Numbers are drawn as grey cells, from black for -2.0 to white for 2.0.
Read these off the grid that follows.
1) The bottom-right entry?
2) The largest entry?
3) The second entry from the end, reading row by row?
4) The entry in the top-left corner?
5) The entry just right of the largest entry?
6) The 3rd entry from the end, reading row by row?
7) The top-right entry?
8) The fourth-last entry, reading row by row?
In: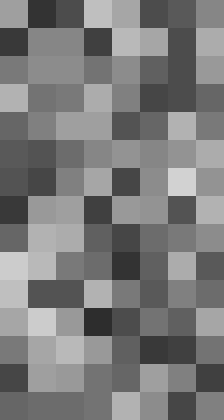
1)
0.0
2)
1.3
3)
-0.9
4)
0.5
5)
0.3
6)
0.2
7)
0.1
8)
0.8

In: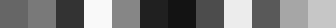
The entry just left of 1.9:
-1.2
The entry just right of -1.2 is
1.9
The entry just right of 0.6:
1.1
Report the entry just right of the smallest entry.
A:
-0.8

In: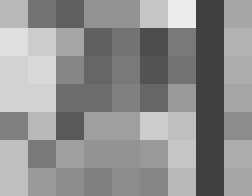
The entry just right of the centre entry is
-0.4
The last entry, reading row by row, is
0.6
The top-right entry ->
0.6
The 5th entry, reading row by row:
0.3
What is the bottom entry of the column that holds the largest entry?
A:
0.9
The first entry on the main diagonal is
0.9
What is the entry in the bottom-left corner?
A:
1.0
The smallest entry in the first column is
0.0
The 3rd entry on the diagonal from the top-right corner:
-0.2
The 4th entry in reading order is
0.3
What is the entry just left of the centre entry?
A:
-0.3
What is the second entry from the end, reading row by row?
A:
-1.0
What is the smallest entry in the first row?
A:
-1.0
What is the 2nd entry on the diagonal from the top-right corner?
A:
-1.0
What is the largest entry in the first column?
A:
1.5
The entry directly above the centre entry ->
-0.1

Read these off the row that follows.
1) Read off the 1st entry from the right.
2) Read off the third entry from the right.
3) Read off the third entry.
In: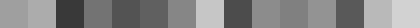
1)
1.3
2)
-0.6
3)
-1.1

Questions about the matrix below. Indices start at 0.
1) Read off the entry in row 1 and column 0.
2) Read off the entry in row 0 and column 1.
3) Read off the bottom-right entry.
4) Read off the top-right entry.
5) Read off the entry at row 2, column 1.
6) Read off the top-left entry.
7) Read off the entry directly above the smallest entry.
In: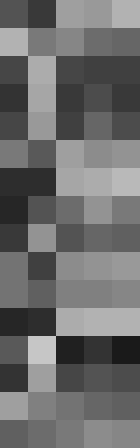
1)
0.8
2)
-1.1
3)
0.1
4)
0.8
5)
0.7
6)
-0.7
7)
0.8

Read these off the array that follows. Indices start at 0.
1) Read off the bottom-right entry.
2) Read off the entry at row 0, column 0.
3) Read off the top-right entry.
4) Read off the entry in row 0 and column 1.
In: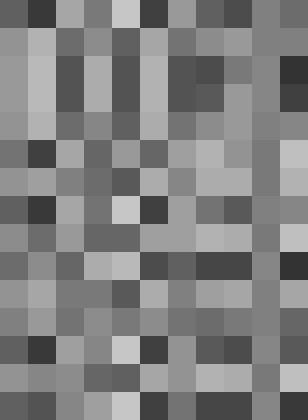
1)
-1.1
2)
-0.5
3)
-0.3
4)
-1.1

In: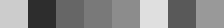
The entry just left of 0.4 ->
-0.6
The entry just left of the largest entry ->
0.2

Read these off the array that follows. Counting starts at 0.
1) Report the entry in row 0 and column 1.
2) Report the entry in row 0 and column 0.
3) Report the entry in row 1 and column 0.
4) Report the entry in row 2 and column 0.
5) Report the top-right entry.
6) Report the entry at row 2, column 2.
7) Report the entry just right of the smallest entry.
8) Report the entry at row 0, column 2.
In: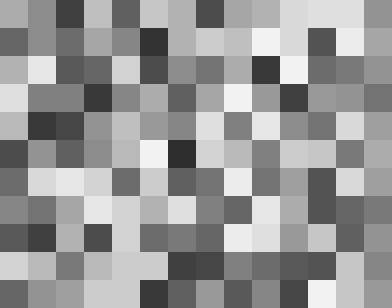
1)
0.2
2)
0.7
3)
-0.4
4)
0.8
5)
0.3
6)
-0.6
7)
1.3
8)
-1.0
